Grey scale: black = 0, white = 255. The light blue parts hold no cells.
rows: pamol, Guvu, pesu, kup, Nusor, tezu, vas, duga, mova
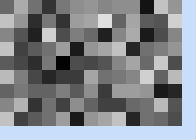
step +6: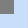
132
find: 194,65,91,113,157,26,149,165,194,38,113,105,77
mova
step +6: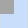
171
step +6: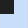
38
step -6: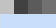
188,59,85,107

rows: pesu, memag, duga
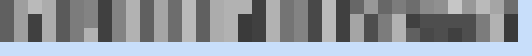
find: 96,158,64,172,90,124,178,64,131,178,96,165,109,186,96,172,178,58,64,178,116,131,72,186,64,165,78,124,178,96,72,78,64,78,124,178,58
duga
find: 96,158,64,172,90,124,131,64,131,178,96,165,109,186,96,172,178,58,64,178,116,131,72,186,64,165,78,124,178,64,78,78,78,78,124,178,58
memag
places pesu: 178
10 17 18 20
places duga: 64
3 8 19 25 33

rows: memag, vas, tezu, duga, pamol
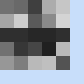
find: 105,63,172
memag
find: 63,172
memag
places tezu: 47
1 2 5
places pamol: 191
4
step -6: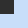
41
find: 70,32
duga
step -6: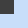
57

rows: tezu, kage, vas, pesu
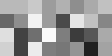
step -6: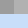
150,171
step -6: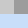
195,150

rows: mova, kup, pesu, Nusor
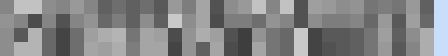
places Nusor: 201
22
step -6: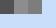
76,135,119
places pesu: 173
8 15 31
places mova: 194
2 3 19 21

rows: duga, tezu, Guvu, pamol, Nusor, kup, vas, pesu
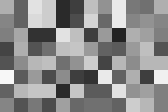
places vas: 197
3 4 6
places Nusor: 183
3 9 11 12
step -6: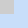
199
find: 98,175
kup
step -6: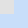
220
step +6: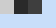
211,48,68

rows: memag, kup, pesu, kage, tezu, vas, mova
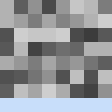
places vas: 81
1 5 7
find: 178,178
kage
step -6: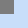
118

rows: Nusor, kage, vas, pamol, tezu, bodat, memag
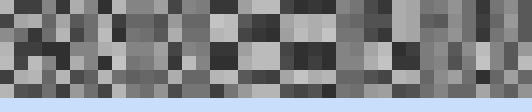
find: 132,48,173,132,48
tezu
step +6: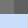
123,102
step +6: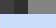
69,54,138,138
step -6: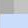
167,189
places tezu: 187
1 3 14 19 20 38
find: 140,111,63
kage
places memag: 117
14 15 17 25 36

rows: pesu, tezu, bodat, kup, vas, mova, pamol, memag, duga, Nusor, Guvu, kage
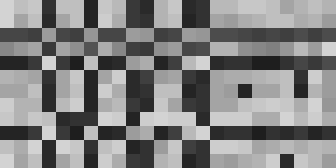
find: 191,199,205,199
memag
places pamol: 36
7 14 18 22
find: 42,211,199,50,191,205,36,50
Guvu
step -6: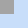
158
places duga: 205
9 11 13 14 16 17 18 23
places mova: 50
4 22
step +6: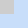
211

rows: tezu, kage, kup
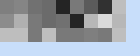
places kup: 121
3 5 6 8
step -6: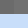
101,107
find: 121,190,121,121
kup
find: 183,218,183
kage
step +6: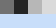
119,42,189,224
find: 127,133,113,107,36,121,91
tezu
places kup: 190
1 2 4 9

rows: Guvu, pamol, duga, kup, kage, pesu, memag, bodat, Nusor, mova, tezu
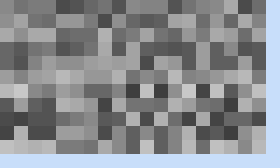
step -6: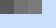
83,109,117
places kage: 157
4 7 9 15 18
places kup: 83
5 13 18

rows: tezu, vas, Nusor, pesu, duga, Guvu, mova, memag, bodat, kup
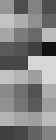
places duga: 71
1 2
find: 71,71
duga
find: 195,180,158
Guvu

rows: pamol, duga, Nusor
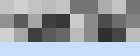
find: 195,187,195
pamol
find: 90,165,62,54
duga
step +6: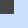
75
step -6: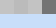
189,181,189,110
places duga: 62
4
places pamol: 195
1 3 5 9

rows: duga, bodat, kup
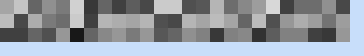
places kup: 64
1 2 23
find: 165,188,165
bodat
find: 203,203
duga
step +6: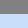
135,135
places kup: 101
3 7 13

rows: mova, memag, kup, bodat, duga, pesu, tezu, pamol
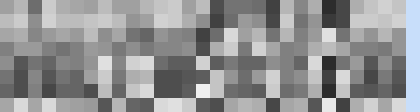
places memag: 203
2 8 13 21 26 27
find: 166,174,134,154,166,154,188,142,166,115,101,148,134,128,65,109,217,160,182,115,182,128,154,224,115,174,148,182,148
kup
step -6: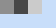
136,65,197
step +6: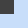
71

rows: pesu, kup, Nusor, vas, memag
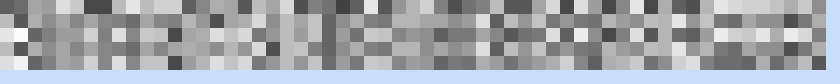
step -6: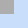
167
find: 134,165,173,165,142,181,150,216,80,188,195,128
vas
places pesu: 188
9 11 19 36
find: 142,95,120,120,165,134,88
Nusor

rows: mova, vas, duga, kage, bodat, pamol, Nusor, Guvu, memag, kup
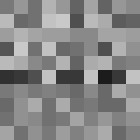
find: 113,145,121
kup
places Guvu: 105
1 8 9
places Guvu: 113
4 6
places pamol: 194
4 7 10
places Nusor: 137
2 7
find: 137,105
Nusor

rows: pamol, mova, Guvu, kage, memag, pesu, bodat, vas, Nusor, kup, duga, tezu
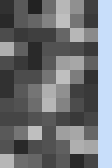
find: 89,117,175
bodat
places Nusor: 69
1 2 5 7
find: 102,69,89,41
tezu
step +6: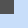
88
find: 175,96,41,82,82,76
kage
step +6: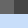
108,75

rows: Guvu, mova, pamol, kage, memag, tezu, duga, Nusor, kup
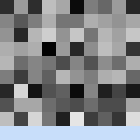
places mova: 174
4 7
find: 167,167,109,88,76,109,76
Nusor
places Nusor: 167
2 3 10
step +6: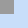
161
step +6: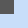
94

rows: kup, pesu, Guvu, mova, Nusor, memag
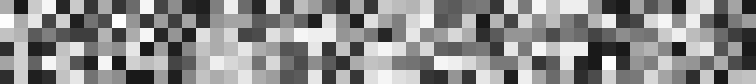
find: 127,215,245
pesu
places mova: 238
41 42
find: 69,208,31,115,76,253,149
pesu
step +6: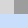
221,163
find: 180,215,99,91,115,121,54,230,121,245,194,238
kup

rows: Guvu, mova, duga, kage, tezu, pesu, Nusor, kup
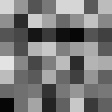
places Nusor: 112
2 7
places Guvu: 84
3
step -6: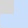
208

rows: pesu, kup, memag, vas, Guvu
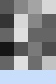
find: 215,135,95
kup
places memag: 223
2
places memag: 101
1 3 4

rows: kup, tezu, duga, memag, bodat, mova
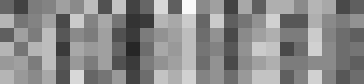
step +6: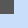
93
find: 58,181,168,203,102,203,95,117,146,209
tezu
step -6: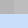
175,183
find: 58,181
tezu
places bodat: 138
18 23 24

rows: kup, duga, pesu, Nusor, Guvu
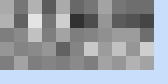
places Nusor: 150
1 4 10
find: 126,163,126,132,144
pesu
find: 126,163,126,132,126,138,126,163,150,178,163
Guvu
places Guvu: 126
1 3 5 7
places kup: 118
2 7 9
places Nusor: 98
5

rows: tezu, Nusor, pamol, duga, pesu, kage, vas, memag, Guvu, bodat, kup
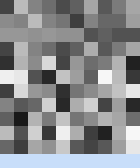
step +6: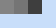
137,123,68
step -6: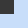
50
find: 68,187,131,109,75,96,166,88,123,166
tezu
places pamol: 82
7 9 10
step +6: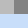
193,137
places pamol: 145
3 5 6
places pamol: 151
1 2 4

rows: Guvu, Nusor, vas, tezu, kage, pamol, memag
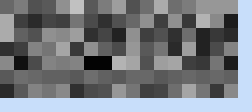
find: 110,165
memag
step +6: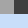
171,69

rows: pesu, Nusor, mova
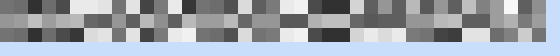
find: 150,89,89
Nusor
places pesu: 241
22
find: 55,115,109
pesu
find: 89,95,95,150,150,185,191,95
Nusor
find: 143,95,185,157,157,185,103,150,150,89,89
Nusor
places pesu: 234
6 7 13 21
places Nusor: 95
8 10 13 28 29 34 35

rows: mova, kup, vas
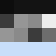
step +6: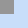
156
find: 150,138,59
vas
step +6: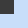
65
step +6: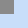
144
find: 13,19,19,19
mova
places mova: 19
2 3 4

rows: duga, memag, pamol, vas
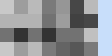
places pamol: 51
2 4
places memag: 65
6
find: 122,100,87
vas
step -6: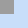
151
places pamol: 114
1 3 5 6
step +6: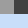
163,71

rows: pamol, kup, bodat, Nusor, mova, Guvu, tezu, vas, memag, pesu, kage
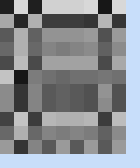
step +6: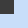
66
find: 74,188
mova
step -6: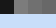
17,118,106,98
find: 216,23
pamol
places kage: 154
1 5 7 9

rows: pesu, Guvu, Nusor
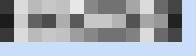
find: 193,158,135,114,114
Nusor
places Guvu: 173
5
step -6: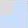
213
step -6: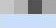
193,173,77,160
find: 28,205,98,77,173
Guvu

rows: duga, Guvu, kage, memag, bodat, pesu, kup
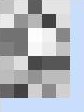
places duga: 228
2 4 5
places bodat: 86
4 5
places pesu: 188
1 4 5
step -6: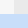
241,228

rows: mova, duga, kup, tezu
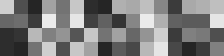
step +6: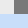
241,127
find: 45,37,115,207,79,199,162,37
tezu

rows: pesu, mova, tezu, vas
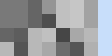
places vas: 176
7
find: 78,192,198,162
mova
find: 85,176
vas
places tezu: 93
2
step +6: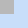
190

